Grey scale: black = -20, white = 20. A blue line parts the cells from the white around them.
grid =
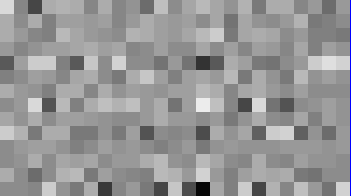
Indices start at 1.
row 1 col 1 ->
14
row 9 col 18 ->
3
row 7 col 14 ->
5
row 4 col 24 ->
5
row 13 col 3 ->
-3
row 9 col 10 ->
2
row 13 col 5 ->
8
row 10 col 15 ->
-8
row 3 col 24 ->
0
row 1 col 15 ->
9
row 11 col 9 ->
3
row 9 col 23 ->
0
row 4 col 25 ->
3
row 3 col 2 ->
4
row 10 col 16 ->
7
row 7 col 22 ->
5
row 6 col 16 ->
4
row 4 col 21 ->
1
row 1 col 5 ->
8
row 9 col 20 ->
2
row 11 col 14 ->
4
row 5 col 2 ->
5
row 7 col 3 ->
3
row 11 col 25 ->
4
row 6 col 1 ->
0
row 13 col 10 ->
1
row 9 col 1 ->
6
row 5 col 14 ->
-2
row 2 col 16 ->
6
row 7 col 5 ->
7
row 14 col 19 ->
-9
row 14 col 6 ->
-1
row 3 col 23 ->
0
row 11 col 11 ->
2
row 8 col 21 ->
-7
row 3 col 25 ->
-1
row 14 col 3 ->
1

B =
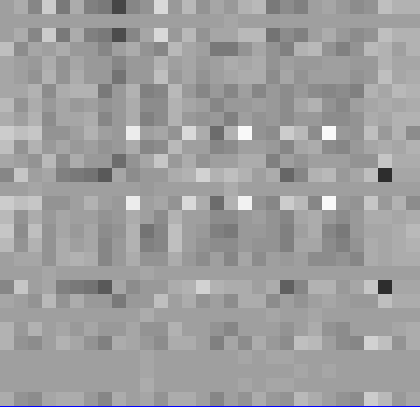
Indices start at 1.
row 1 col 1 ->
5
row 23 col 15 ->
5
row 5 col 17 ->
7
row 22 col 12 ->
10
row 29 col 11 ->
6
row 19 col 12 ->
3
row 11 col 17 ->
2
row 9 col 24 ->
2
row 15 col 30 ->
2
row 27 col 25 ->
5
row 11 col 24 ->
2
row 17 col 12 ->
1
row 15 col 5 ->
3
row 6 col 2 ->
5
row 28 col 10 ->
5
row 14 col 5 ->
5
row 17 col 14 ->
5
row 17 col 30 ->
9
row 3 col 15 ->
3
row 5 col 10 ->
4
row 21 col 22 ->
1
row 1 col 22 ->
0
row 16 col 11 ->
5
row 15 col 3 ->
11
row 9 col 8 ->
1
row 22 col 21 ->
5
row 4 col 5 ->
7
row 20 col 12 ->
5
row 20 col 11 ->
6
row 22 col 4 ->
9
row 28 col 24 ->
5
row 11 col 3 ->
8
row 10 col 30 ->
2
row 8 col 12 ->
2
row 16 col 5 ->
6
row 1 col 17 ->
4
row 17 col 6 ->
4
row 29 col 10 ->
5
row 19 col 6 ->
8

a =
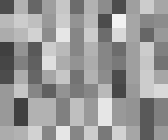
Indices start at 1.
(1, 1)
-8
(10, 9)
13
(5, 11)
11
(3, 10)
6
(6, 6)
-2
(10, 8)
-1
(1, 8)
2
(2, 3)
10
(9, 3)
8
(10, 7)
12
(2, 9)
18
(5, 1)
-9
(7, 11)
12
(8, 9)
4
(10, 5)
16
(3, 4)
2
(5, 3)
-5
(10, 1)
7
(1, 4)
5
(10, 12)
4
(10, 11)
-6
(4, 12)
0
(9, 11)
-6
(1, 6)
-3
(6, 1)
-8
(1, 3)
-4
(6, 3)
-4
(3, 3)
13
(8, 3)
8
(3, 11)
-4
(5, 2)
0
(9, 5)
0
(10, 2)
8
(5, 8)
1

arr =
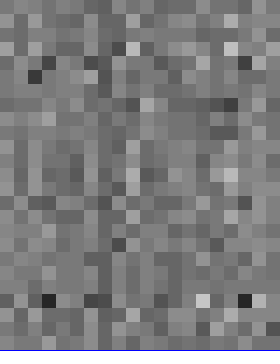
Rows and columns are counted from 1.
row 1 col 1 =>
-1
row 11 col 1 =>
3
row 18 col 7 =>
0
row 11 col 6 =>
-2
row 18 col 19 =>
2
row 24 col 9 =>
3
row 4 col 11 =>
-5
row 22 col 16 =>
-4
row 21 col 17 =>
-1
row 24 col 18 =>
-3
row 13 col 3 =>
3
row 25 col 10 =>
-4
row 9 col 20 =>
-2
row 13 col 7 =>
3
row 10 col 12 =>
0
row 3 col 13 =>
-1
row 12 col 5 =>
-2
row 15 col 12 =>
-4
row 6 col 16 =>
-2
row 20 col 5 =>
-1
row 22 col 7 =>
-9
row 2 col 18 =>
0
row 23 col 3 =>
4
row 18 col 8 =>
-3
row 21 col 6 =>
-1
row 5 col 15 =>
6
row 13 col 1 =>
2
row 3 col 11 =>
0
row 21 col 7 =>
0
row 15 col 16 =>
-2
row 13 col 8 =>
-5
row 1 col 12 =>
-4
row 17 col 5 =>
-2
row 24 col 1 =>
-1
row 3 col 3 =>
0
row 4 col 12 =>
-1
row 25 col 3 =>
-1
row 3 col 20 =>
-3
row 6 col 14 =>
2

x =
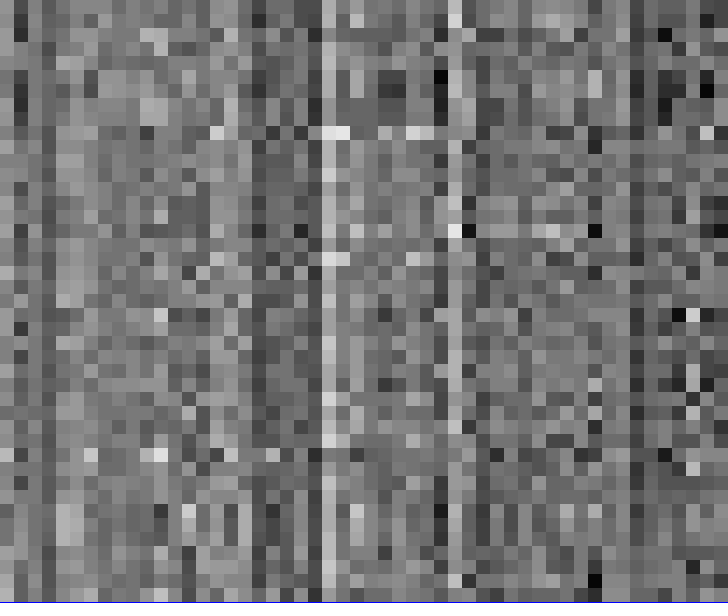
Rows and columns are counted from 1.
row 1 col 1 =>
3
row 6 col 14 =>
6
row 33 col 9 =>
-3
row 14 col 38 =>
-3
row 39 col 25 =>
-2
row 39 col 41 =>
0
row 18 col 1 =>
1
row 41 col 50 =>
-14
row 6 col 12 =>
-3
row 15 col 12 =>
2
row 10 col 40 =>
-10
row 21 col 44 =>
-3
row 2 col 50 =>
-2
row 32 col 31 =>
1
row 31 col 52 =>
-12
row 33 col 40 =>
-3
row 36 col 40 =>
-4
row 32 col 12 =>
4
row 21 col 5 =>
4
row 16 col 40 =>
-5
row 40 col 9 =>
3
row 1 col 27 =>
-2
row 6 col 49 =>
-9
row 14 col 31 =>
0
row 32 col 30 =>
7
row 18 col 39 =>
-5
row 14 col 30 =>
-1
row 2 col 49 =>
-7
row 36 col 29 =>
0
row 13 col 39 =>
1
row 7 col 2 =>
-12
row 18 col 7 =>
1
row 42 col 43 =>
-19
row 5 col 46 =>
-7
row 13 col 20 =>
-5
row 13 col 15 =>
2
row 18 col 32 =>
-10
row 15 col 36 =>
2
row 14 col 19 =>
-6
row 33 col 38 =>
-9
